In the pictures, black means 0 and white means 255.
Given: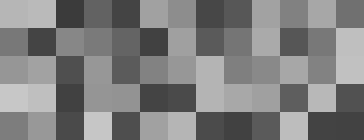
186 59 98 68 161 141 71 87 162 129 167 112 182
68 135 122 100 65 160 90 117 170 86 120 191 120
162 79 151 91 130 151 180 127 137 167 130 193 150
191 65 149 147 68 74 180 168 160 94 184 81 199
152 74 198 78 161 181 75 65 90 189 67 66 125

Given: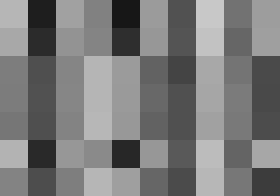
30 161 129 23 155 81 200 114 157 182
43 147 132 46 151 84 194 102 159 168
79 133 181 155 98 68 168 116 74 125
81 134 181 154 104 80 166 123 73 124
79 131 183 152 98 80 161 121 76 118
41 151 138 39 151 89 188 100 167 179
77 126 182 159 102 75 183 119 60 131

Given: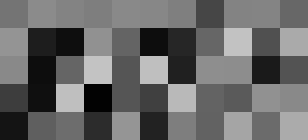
139 131 126 137 135 127 70 131 132 103 116
29 14 145 100 13 38 102 194 80 170 148
13 101 195 85 191 32 142 141 26 83 137
15 191 2 85 64 185 99 90 145 137 61
95 109 44 149 34 126 98 165 107 171 20

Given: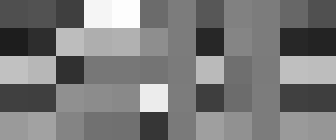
82 63 245 253 107 124 87 129 124 103 80 79
45 189 174 177 142 124 39 133 124 39 35 29
183 48 119 119 116 123 186 111 123 191 189 193
63 144 140 137 236 124 62 108 124 64 62 64
162 132 113 112 54 122 159 145 124 154 150 154

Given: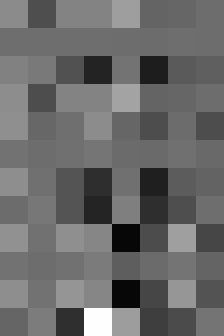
78 131 131 158 100 102 109 139
110 110 110 109 108 110 109 110
121 81 35 115 29 90 95 129
77 131 131 163 100 102 109 141
103 111 140 102 77 108 77 143
109 112 117 107 106 112 105 114
112 84 46 112 31 92 99 142
119 84 36 127 46 78 110 108
113 143 134 7 76 159 70 145
109 113 123 94 107 116 100 114
114 149 134 7 70 150 83 142
124 47 254 157 62 75 116 101

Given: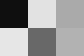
226 170 15
104 178 230
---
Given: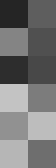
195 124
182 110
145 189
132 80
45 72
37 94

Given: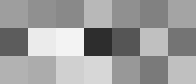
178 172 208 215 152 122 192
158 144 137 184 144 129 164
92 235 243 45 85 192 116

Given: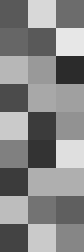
202 59 146
189 115 95
183 153 43
128 51 223
102 89 231
89 216 108
75 168 160
67 202 134
59 175 175

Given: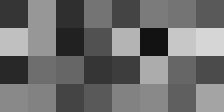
192 151 33 81 180 18 199 214
137 130 68 89 130 137 95 164
53 151 47 116 68 123 116 89
40 110 102 53 61 172 102 75

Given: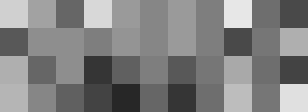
208 162 102 216 154 134 154 126 231 110 73
181 134 96 67 39 102 53 110 189 118 224
175 102 142 53 96 126 88 118 169 110 67
88 142 142 126 148 134 154 126 73 118 175

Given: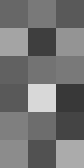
164 62 148
140 81 171
127 109 68
103 121 89
97 115 121
89 216 56
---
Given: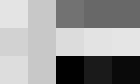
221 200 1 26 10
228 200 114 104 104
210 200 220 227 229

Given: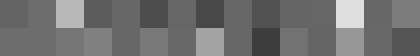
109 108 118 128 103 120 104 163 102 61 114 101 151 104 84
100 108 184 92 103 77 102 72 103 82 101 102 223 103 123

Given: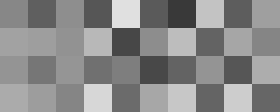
171 157 133 215 107 167 199 100 205 102
135 95 142 86 224 90 57 195 93 159
162 158 146 184 71 141 189 99 166 133
148 118 149 112 126 72 99 148 86 173

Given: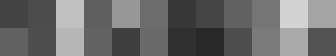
97 77 182 98 62 105 47 40 77 122 170 82
67 76 192 94 151 108 55 69 97 117 211 164

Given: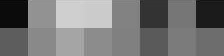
93 137 165 141 128 90 123 109
11 146 207 204 129 51 117 26

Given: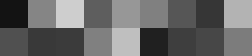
80 57 59 128 191 32 62 71 124
19 133 206 94 151 128 86 54 179
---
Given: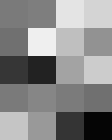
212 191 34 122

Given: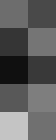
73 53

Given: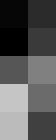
43 0

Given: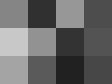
77 51 90

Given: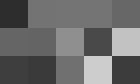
103 73 112

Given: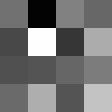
103 54 84 106

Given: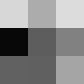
220 93 97
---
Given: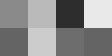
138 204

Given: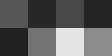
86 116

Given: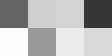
101 153

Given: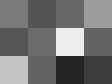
122 108 36

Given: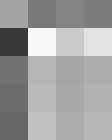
164 248 165 178

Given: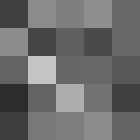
64 68 103 114 99

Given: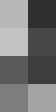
183 72
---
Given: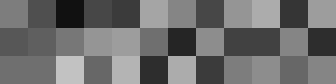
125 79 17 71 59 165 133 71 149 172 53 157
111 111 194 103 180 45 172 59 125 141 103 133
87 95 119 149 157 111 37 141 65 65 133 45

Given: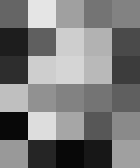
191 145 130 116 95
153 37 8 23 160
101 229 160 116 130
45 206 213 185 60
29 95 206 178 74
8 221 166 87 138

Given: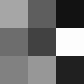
166 94 18
129 151 32
109 65 253

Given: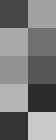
181 44
169 113
146 85
70 161
52 200

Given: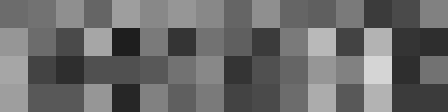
166 67 46 80 80 88 114 136 52 80 101 150 129 213 46 114
158 88 88 150 38 129 95 122 67 74 108 172 88 179 59 59
150 108 74 166 30 122 52 114 95 59 122 185 67 179 52 46
108 114 143 101 158 136 150 136 101 143 101 95 122 59 74 129

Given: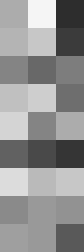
220 186 199
212 132 172
192 206 110
180 199 59
172 245 45
159 153 89
138 153 146
132 104 125
97 73 53
